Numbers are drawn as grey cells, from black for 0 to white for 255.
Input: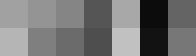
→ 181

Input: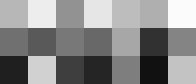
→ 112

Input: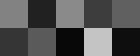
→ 53

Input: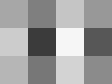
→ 204

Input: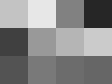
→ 64

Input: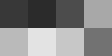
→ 186

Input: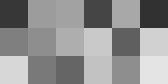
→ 127

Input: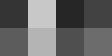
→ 92

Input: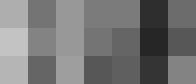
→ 195
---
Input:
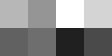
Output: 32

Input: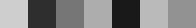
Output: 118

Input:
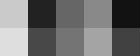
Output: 116

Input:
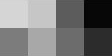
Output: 108

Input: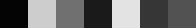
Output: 112

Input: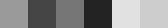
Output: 118

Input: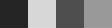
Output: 78
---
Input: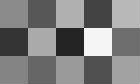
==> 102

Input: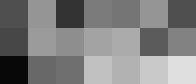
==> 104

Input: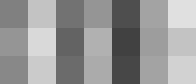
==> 203

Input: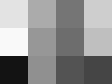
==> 144

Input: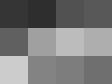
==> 131

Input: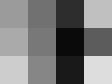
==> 134

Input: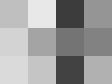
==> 197

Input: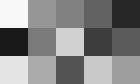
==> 170
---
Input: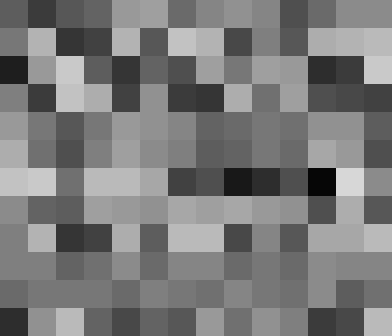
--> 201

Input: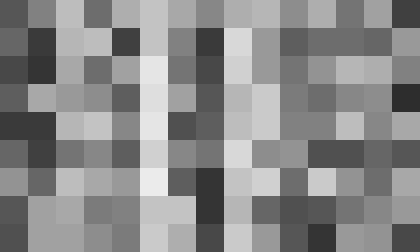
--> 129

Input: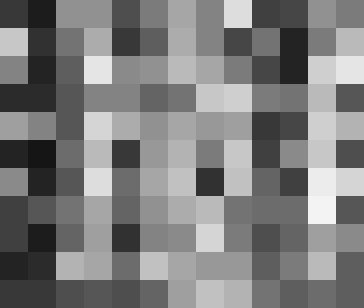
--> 229

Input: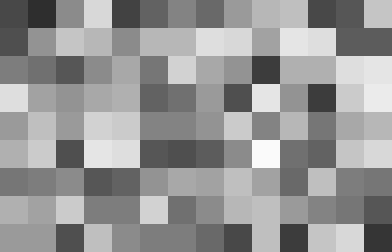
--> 229

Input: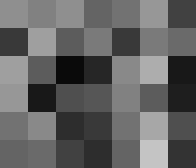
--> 24

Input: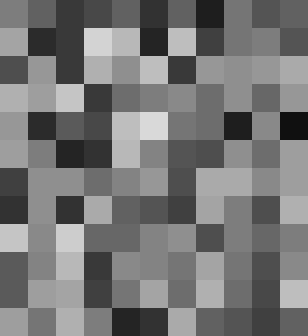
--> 170
